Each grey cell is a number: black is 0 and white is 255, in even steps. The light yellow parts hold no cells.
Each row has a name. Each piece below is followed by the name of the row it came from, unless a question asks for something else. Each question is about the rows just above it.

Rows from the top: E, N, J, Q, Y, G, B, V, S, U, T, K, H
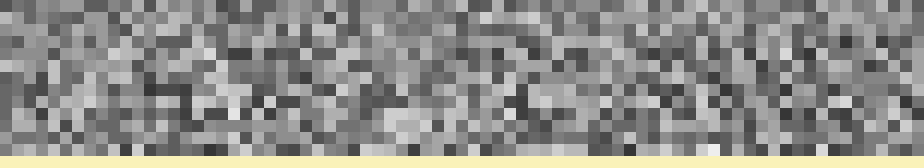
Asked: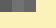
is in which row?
H
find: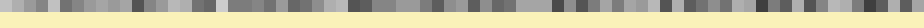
G
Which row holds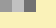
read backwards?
T
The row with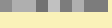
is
N
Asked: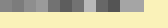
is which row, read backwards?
B
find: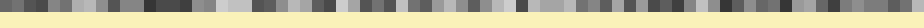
V

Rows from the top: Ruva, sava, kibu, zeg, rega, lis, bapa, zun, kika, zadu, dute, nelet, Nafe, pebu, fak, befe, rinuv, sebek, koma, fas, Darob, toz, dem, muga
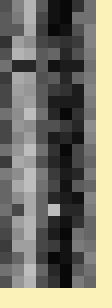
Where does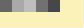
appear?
befe
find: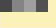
nelet
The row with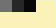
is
zadu
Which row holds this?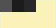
nelet

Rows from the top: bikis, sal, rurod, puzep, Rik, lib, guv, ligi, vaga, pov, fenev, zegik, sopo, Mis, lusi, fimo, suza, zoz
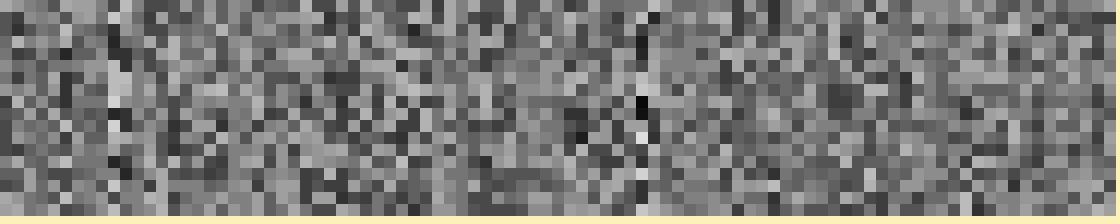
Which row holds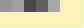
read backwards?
sopo
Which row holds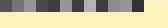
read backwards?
vaga
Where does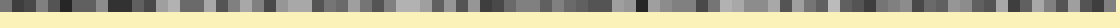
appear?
Rik
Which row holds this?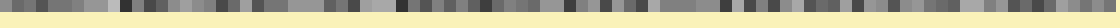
lib
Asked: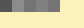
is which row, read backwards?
sopo

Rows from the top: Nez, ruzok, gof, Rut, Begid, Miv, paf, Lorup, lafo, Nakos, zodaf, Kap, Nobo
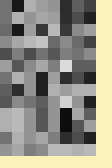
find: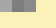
Nobo
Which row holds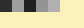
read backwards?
paf

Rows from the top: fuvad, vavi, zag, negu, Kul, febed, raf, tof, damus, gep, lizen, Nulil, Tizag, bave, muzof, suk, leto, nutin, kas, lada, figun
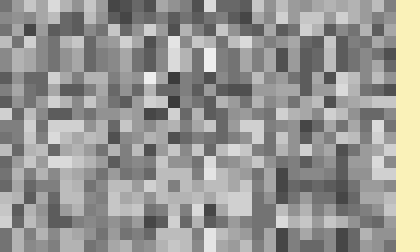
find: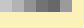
kas
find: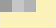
kas
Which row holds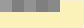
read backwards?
kas
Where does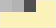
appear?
Nulil
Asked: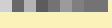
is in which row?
kas
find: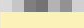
Tizag

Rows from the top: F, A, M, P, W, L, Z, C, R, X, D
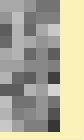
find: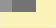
F
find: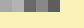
W
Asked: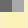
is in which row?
M
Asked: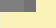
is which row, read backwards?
A
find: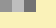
A
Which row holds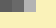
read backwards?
Z
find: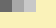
M

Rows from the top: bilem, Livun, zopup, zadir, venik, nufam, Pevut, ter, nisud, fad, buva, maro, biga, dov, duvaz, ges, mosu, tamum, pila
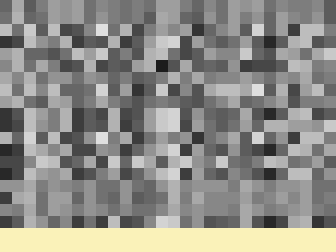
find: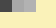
pila
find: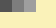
duvaz

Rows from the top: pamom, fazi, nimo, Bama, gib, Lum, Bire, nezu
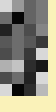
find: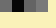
fazi
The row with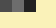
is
Bire
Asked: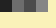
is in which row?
nimo

